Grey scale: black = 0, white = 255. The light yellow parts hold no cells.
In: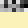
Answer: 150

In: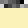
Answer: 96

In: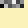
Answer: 109

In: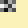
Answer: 61

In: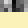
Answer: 142

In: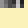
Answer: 75

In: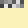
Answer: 161

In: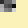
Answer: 70
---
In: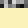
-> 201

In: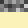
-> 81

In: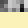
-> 145

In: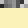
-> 102

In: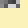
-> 90

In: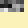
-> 42

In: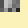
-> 193

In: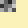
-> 111

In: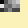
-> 119
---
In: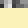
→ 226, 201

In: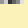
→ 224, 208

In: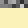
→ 200, 172

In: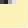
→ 227, 169

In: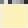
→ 228, 184

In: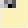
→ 216, 201

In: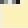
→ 231, 161

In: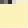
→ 214, 127

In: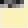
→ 197, 181
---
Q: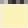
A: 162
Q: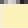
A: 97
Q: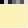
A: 4
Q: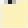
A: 247
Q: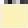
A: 250
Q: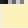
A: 33
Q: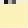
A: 237
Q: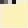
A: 62
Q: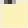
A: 223
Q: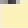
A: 159
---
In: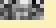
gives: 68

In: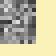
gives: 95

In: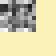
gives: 164

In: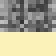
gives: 180

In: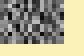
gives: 26

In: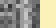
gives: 100

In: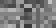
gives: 169

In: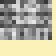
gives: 145

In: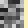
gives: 211
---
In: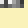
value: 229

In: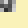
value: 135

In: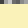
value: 65

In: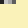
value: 35

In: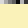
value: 217

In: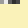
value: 155
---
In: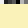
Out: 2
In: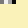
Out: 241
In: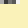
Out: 116
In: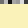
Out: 153
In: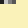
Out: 199
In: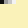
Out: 156
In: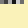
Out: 21
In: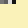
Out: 95
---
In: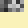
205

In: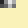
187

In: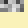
200

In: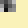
88

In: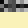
46

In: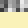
222

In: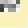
114
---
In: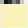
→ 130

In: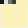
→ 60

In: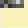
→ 132

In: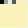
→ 91

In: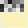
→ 112

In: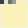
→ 157

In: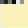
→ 7

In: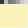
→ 133

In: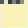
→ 128
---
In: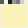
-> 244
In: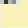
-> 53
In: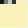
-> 122
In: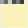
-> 104
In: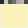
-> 198
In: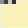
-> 64
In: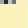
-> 42
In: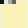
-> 228
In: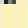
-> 32
